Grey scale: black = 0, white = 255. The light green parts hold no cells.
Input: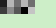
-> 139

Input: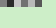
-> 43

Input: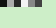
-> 172

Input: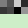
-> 68

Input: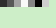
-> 88

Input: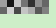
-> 209

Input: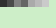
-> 74

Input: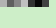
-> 95
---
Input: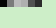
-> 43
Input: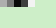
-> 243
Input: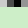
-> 148
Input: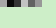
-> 152
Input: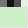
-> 236
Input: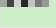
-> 151
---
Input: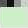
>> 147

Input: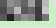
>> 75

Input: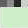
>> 39

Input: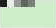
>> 98

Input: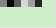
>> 158

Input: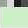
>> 31

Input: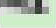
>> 51

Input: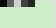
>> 65

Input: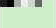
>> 210

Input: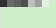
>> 159
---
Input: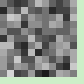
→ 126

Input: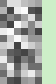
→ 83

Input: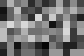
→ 32

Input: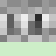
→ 224

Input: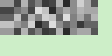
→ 100

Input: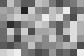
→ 151

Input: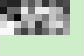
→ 181
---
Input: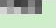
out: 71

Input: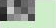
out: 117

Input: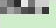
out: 119

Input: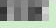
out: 78

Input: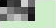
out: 94

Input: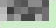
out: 85
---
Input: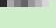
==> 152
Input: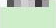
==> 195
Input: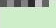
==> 46
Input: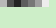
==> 119
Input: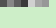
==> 208
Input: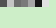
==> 166
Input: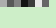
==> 60
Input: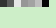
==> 162
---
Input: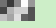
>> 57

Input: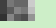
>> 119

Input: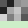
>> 33

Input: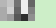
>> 197

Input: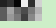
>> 47

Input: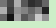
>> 71

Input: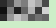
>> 74

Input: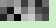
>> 133

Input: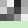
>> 238
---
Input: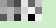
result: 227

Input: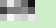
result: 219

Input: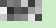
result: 141

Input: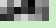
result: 162

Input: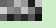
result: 42

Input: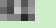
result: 130

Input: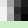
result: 172

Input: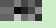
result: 113

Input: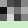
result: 215

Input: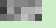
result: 190
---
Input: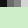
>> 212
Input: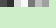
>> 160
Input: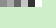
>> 254
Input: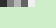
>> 240
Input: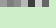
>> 102
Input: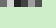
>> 82
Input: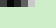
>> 201
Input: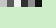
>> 19
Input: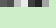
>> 163
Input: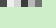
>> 114
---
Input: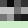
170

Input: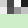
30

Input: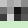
74

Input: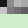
168

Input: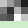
91

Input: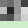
218

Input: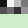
121

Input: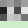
225

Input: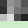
102

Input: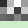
200
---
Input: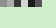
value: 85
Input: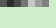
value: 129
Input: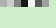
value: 159
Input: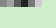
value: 205
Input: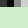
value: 207
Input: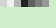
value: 152
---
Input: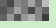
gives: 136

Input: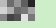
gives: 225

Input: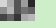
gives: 169

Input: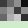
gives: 201

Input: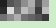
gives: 85

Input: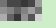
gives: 85

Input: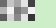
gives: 227

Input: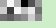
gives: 205

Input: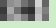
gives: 197

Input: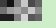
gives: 87
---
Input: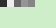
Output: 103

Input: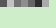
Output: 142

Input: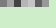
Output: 181

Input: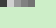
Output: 153

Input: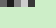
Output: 133

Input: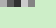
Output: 49

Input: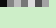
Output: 119

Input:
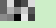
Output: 138

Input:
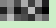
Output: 64
